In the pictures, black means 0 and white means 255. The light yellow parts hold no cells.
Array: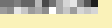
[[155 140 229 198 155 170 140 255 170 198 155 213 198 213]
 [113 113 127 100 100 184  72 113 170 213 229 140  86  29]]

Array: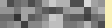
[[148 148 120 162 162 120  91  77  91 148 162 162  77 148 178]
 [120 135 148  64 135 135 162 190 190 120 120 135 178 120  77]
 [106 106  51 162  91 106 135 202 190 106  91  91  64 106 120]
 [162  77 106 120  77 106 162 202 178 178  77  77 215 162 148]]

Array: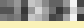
[[112 124 151  84 197 181 137  99  99 151 243  70]
 [124 112 124  70 197 181 151  70  84 165 243  55]
 [ 84  84 137  55 151 213 165 112  55  99 213 137]]

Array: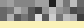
[[104 175  89 118  89 220  89 205 118 189 175  62]
 [148 160 133 133 133 160 160  31 175 118 189 104]
 [104 118 175 148  89  62 148 189 148 133  75  89]]

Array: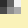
[[ 74 142 170]
 [ 45 101 242]]

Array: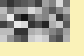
[[160 234  64  21  89 145 132 188  52 117]
 [188 188  52  52 174 188 160 132 103 160]
 [203 145 103  77 203 218 203 103  77 174]
 [188 117 160 160 218 188 132  89 132 174]
 [ 64 103 234 218  52  77  36 174 203  89]
 [ 89  52  77  89 103  64 160 132 218 117]]

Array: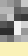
[[151 199  69  57]
 [183 183  97 112]
 [167 151 126 199]
 [138 112 167 183]
 [ 85  69 241 212]
 [ 45  45 241 151]]

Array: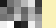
[[239 255  26  42 239 170]
 [114 127 198 114 184 156]
 [ 26 114 141 184 226  57]
 [127  85 156 100 170  85]]

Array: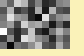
[[116 225 156 142  39   9 225 100 142 156]
 [ 84 182  55  84  39 170  24 182  84  70]
 [130 156  70 209 156 170 116  24 100  39]
 [ 55 142  39 225 197 142 116  39 130  84]
 [156 100 209 182  70 130  39  55 130 142]
 [253  84  39  84 197  55  24 116 182 130]
 [116   9 116 100 142 197  84  70 170 100]]
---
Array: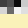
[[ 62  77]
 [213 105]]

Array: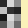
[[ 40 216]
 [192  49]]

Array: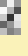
[[146 240]
 [249 179]]

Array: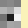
[[132 137]
 [180 166]]

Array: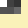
[[254  65]
 [ 82  81]]

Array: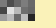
[[122  77]
 [ 70 225]]
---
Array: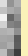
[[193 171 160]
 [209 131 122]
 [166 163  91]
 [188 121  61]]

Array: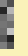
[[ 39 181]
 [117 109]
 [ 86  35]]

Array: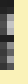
[[ 36  42]
 [ 80 197]
 [ 31  31]
 [ 58  97]
 [ 53  84]]

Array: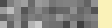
[[157 189 144  86 115 135 113  88 102 104 143 102 115  83]
 [179 101 152  91 179 201 118 112 111  74 137  63 105 120]]

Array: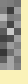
[[123  62 157]
 [136  70 160]
 [ 66  79 161]
 [ 54 112 155]
 [151 166 129]]

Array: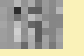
[[161 147  43 156  94  92 151 137 182]
 [165 152 188 152 103  92 165 134 135]
 [158 152 198 147 174  92 162 134 164]]
